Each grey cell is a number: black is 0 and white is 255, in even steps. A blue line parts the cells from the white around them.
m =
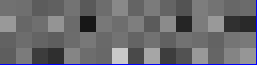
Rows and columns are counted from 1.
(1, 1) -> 113
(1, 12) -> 83
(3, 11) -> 97
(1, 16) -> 107
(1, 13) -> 125
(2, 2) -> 103
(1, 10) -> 123
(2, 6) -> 23
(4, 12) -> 82
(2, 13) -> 124
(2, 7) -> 120
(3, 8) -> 115
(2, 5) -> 107
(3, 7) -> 105
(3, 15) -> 117
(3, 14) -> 99
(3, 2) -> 109
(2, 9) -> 126
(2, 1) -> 153

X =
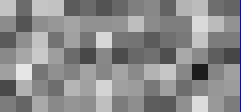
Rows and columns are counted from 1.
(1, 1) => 195
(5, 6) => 163
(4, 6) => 72
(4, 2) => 167
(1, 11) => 99
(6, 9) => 156
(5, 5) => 130
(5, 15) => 160
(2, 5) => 164
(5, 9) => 138
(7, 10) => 93
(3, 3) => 194
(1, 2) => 107
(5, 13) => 29
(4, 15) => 70
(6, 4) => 110
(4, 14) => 94
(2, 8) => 148
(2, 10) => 139
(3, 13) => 196
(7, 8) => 124
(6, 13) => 132
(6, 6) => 161
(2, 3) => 141
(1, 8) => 103
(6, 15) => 156
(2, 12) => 126
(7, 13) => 220
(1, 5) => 91
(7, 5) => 149

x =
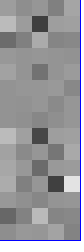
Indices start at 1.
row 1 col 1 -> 157
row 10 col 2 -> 138
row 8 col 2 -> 144
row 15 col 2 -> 152
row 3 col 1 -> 108
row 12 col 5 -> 227
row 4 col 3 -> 150
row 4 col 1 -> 152
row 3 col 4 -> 133
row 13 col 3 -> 135
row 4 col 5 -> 146
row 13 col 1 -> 152
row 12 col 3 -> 150
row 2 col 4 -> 158
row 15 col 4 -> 163
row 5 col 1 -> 162
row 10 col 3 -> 150
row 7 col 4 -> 138
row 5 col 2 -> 148
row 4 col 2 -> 148
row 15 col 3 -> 150
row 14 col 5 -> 136

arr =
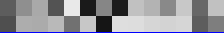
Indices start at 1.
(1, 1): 93
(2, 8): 222
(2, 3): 171
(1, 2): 143
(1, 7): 134
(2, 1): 79
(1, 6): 26
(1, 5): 233
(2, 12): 214

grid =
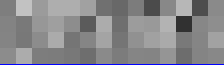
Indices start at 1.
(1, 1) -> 126
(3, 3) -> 140
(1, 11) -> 136
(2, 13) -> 135
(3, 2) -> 120
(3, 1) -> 132
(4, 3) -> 125
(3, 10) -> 161
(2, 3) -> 151
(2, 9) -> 156
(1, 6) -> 161
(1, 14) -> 138
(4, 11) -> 149
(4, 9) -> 133
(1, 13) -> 77
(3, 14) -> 162

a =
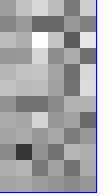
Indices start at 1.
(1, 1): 157
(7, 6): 178
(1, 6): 206
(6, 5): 115
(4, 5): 172
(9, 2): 170
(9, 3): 151
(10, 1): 138
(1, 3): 215
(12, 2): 168
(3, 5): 92
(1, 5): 121
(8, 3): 211
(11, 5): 114
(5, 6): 216
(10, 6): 174
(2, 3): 105
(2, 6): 128
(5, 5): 111
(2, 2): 154
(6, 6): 220
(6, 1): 193

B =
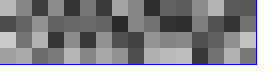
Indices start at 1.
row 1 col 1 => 184
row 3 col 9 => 66
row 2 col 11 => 51
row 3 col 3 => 177
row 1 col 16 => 88
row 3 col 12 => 135
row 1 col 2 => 134
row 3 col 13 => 80
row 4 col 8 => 145
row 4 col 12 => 189
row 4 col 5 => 182
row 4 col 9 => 79
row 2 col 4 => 99
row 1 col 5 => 53
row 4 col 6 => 134
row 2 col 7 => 101
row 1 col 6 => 119

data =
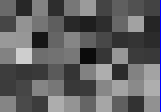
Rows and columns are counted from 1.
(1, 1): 106
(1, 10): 67
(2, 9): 162
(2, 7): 45
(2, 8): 104
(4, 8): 151
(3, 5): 134
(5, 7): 174
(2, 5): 40
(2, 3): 117
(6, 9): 138
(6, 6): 58
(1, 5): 119
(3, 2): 151
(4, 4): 114
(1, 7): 68
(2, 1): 70
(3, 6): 97

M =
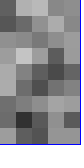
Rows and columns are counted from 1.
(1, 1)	96
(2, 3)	145
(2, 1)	86
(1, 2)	177
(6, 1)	172
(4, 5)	155
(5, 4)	74
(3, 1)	144
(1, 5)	142
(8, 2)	49
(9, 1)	157
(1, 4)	136
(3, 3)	121
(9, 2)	94

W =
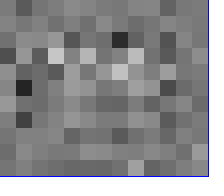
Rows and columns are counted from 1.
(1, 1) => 123
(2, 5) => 127
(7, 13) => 107
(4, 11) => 89
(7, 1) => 152
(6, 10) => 147
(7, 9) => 124
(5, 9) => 147
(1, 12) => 120
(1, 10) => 133
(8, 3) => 119
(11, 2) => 128
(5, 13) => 123
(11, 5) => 104
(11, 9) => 160
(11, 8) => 113
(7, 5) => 138
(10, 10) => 136
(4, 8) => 130
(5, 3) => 108
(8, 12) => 113
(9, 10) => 123
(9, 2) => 129
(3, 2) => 139
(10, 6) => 141
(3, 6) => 118
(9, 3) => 129
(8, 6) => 137
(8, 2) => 65
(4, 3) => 92
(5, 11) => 157
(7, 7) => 103
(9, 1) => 117
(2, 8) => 122
